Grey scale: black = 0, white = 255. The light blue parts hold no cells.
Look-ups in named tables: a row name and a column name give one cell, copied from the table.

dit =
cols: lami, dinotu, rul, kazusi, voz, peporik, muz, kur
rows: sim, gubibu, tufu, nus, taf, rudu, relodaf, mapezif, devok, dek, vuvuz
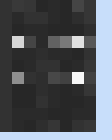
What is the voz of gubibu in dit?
42
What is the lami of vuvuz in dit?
50
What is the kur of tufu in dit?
46
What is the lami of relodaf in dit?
50
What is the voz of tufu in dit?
39
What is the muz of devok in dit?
39
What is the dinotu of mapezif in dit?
39
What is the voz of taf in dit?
42
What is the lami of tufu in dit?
50
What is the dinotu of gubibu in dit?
42
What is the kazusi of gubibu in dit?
50
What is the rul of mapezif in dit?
39
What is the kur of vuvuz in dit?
54

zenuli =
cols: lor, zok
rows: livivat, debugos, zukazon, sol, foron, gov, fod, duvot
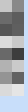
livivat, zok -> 137
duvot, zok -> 229
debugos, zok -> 93
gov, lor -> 178
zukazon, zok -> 95
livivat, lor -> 199
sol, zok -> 201
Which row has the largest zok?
duvot

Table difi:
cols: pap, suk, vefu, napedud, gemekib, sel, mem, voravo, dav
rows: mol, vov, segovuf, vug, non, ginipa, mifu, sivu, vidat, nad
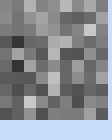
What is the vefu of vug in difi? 103
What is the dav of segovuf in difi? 131
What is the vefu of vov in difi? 146
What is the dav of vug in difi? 125
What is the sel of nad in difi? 123
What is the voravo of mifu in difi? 109

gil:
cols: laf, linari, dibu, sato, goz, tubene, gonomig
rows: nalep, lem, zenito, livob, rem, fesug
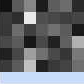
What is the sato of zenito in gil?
90
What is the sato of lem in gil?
79
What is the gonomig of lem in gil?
68
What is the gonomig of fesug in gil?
111
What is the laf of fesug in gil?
57
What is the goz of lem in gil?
72
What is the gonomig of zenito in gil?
25
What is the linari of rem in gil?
71
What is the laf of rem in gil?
32
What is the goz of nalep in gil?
93
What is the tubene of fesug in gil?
67
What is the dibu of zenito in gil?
64
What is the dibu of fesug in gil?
193
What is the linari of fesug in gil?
91
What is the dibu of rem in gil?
158
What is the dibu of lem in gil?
233

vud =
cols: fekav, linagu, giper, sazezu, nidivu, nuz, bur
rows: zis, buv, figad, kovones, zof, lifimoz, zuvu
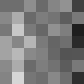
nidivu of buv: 116
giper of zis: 142
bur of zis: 64
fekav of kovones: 163
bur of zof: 85
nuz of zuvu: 110
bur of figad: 30
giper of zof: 137
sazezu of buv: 125
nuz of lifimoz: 92
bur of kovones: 42
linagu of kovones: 134
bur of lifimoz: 121
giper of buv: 106

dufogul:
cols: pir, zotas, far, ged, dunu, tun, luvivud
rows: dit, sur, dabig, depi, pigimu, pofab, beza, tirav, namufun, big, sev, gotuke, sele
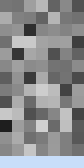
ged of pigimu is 158
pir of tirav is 124
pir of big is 200
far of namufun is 106
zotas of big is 187
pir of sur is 172
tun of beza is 115
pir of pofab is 136
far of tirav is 180
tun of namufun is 119
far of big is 80
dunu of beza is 102
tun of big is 194
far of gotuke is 111
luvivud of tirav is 157
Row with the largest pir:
big

